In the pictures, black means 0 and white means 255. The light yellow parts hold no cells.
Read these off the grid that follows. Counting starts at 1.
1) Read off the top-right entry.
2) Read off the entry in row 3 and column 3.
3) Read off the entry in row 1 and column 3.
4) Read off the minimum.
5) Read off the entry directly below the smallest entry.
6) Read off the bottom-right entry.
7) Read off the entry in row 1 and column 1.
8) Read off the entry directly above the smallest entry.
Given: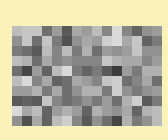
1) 156
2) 90
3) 197
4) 59
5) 206
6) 188
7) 188
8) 177

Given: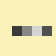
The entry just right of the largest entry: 79
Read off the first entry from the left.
58
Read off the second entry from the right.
212

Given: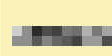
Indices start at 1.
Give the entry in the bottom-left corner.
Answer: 142
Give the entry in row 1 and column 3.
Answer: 43
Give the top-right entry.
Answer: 165
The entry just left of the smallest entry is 142
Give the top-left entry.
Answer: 205

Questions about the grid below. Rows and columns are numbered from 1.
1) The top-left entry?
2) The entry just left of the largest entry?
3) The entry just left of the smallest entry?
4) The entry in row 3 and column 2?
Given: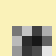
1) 118
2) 76
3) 44
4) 55

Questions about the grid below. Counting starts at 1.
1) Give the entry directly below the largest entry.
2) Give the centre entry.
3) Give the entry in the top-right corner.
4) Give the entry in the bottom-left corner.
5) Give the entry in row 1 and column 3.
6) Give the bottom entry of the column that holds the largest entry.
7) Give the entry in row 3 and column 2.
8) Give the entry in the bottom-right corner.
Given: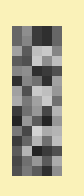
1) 180
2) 161
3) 102
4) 80
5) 59
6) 91
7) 91
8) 142

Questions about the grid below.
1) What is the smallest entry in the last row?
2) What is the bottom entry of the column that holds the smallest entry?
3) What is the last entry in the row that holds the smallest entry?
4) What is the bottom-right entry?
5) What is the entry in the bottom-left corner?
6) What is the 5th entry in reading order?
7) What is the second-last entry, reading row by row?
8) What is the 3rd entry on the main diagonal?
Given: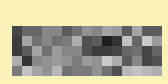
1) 81
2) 113
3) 155
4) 173
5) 123
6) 134
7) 183
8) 164

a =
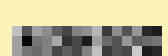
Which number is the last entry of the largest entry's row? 40
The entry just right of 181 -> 59
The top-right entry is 28
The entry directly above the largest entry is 95
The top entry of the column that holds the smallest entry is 83
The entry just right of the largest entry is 28
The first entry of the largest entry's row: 160
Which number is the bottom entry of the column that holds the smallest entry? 117
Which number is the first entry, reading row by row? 192
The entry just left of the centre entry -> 71
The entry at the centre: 28
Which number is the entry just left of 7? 160
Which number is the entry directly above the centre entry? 141

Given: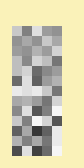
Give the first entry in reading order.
200
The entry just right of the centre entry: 200
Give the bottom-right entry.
246
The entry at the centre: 234
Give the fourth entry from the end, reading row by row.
223
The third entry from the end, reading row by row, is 65
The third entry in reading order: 223
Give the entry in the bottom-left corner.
76
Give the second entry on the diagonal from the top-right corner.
200
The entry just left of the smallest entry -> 168
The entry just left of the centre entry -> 223
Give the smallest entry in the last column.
86
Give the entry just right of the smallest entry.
97
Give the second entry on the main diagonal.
168
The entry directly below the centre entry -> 156
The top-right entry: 146
